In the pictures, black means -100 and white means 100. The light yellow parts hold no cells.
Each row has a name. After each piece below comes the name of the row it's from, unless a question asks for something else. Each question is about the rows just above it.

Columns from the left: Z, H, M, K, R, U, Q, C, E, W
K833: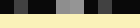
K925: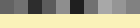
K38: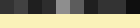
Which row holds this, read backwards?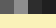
K38
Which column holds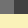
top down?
H
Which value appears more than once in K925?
[-11]
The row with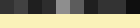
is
K38
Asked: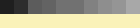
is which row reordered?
K925
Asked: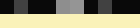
K833

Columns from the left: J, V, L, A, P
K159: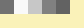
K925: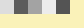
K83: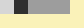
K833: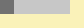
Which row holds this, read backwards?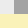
K925
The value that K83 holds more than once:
[23]
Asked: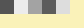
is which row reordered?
K925
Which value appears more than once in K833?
[56]

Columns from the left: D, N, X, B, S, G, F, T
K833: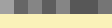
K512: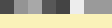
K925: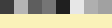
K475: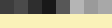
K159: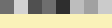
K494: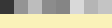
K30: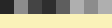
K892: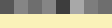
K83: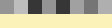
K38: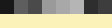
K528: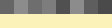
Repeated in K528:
[10]
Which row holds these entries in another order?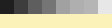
K925
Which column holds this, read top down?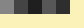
S
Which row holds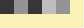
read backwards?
K83
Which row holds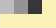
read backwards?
K494
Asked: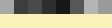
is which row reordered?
K475
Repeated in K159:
[-14]

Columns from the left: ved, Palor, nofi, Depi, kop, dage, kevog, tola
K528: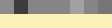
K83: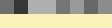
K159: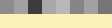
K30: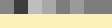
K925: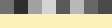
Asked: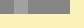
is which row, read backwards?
K528
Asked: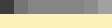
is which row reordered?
K528
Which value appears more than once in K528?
[4]
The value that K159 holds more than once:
[26]

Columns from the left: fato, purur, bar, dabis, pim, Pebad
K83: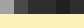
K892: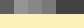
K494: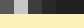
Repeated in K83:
[-64]
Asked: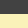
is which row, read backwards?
K892
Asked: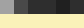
K83
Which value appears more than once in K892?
[-48]

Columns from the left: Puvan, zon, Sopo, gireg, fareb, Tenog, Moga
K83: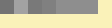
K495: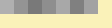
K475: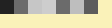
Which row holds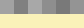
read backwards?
K495
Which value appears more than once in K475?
[-16]
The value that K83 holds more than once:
[11]

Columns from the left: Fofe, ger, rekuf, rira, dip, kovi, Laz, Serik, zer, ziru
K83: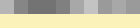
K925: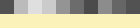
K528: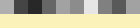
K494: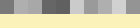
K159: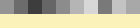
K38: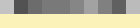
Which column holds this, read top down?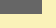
rira
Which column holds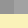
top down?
dip
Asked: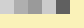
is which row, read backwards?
K494
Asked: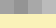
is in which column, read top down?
ziru
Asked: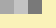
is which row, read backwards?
K159

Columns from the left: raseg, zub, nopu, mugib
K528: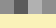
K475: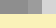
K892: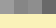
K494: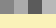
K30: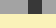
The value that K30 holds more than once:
[28]
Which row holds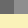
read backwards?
K892
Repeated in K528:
[11]
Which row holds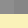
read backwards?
K892

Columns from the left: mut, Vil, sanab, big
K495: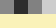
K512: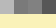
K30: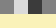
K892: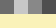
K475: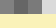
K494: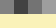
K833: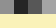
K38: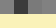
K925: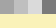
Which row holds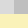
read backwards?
K925
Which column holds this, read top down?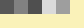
big
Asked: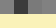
K38
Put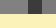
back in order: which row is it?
K38
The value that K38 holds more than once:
[1]

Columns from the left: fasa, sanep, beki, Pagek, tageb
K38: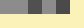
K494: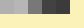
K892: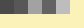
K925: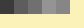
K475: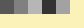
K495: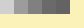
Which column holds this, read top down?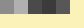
fasa
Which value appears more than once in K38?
[10]

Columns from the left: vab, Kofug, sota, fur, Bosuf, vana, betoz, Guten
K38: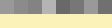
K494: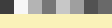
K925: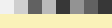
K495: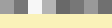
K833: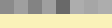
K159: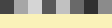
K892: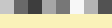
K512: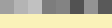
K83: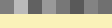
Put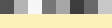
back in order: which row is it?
K892
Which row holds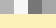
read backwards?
K892
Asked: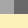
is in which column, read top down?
Kofug

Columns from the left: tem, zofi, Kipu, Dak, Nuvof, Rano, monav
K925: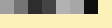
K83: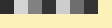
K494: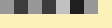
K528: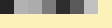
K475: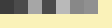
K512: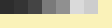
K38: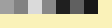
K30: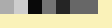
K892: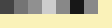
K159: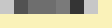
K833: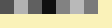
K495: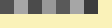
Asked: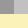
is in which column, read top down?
monav
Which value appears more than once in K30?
[-19]

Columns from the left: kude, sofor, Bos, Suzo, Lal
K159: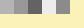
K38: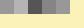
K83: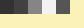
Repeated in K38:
[19]
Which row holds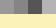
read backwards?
K38
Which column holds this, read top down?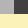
sofor
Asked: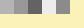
K159

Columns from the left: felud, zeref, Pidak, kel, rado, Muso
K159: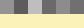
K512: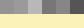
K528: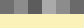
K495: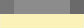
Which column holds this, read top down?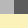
Pidak
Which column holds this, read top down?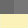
kel
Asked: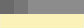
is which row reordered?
K495
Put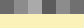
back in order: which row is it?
K528
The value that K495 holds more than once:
[10]

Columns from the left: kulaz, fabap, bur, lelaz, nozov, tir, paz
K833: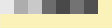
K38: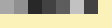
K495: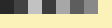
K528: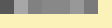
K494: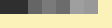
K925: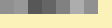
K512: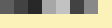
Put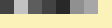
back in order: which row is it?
K38
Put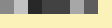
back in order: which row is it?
K512
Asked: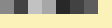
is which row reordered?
K512
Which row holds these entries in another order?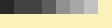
K38
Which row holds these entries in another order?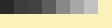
K495
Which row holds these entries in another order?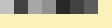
K38

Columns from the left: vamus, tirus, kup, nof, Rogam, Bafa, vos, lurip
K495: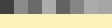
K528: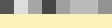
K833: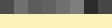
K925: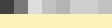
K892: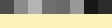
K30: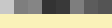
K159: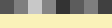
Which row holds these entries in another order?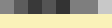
K30
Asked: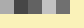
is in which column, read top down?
nof
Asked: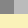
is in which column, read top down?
Bafa

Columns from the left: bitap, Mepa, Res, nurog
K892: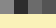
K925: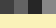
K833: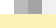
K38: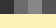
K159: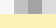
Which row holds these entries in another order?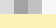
K159
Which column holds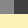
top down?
bitap
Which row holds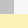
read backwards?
K159
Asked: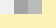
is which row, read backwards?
K833
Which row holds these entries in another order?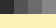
K892
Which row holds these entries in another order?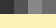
K38

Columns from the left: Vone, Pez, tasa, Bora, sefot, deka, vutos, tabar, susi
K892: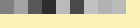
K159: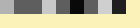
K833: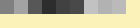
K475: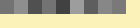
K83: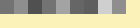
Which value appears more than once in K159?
[-26]
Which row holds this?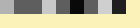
K159
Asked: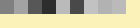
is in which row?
K892

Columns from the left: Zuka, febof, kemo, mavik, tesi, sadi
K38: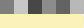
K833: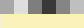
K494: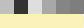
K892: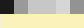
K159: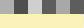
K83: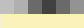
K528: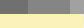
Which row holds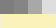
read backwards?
K494
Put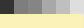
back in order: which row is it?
K494
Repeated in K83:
[-17]
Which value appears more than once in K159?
[-27]
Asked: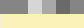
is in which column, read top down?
tesi
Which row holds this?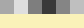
K833
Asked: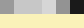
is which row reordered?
K892

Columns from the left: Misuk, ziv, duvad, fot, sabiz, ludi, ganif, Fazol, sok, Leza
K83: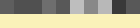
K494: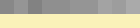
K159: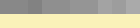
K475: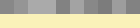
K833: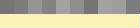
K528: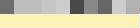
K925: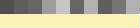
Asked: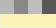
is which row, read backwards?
K83
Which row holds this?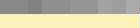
K159
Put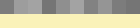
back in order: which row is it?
K833

